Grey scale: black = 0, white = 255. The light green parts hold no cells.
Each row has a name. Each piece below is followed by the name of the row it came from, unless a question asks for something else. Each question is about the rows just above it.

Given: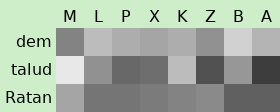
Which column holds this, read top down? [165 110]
X
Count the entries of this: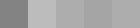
5
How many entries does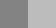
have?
2
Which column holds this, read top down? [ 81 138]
Z
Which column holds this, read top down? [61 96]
A

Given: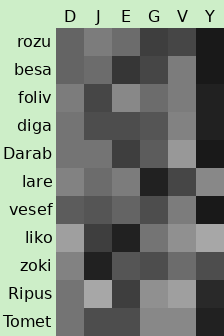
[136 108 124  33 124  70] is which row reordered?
foliv
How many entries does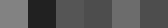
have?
6
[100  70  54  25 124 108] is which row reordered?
besa
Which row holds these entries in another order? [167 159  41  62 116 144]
Ripus
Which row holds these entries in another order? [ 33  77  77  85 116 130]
diga
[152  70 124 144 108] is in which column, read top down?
V
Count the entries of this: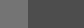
3

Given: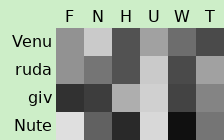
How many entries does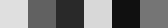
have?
6
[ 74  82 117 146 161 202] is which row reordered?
ruda
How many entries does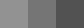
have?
3

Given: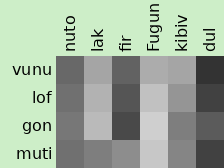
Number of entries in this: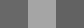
3
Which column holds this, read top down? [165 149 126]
kibiv
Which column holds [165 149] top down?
kibiv
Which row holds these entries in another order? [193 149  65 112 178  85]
lof

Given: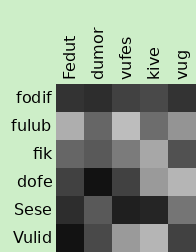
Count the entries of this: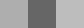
3
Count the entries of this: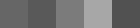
5
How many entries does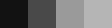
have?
4
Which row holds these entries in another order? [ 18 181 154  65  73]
Vulid
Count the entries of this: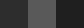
3
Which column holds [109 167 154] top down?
kive
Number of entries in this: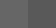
2

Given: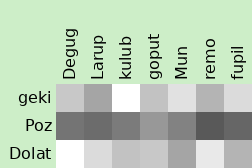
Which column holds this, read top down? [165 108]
Larup
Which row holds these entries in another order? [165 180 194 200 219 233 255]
Dolat
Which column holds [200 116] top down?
Degug
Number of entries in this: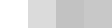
4
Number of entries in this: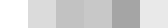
6
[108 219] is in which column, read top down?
Larup

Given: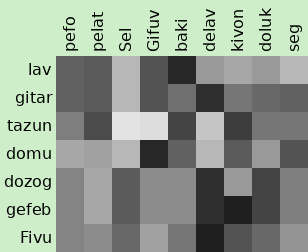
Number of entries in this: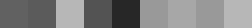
9
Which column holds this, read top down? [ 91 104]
Sel
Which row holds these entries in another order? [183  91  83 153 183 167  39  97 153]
lav

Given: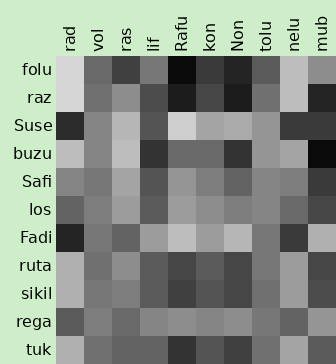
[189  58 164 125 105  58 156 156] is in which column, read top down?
nelu
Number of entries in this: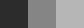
3
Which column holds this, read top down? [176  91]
rad

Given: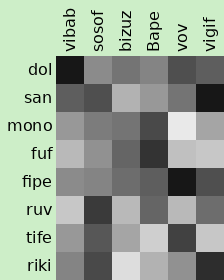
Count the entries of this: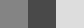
3
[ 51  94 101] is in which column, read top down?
Bape
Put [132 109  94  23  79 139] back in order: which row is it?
fipe

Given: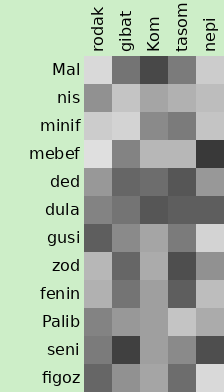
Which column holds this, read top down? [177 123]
tasom
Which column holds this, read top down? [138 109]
tasom

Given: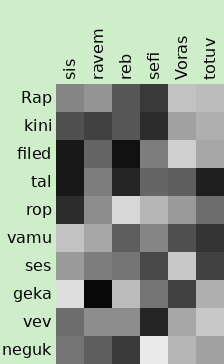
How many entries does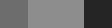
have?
4
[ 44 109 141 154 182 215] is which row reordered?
rop
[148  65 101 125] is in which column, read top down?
ravem

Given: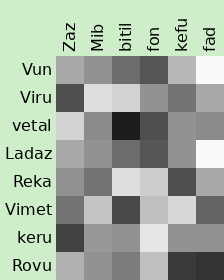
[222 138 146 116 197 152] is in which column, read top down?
Mib
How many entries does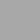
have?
1
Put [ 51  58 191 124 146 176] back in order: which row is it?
Rovu
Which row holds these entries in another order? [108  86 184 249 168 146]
Vun
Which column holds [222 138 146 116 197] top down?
Mib
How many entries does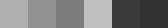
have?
6
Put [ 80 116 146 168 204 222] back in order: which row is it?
Reka

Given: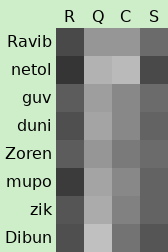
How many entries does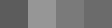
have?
4
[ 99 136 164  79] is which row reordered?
duni
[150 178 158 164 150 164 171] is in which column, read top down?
Q

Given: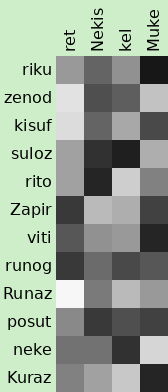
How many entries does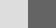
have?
2
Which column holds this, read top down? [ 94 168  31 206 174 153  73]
kel
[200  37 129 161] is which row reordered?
Kuraz

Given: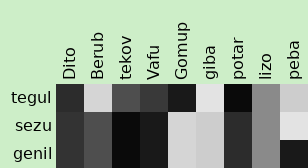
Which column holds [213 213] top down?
Gomup
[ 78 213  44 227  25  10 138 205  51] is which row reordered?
sezu
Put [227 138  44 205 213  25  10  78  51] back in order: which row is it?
sezu
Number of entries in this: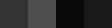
4
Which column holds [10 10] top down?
tekov

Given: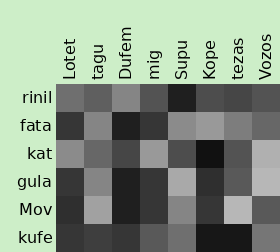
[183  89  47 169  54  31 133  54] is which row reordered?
gula
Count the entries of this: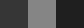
3
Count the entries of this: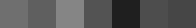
7
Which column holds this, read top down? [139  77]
Supu

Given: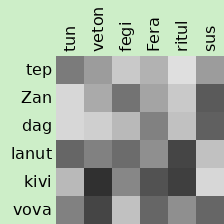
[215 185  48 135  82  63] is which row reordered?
kivi
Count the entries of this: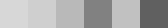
6
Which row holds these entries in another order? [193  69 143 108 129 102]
lanut

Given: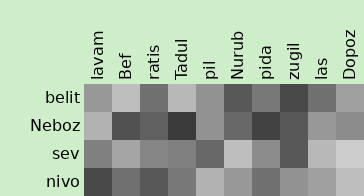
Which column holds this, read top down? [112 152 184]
las
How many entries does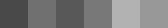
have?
6
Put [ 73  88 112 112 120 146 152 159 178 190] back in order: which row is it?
nivo
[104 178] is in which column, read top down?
pil
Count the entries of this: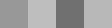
4

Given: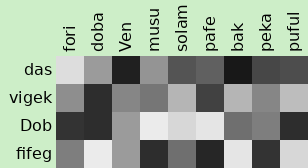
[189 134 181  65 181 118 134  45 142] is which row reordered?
vigek
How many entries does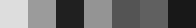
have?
7
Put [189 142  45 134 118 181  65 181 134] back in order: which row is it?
vigek
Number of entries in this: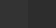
2
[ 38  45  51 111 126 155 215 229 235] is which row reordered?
fifeg
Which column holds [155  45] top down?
doba

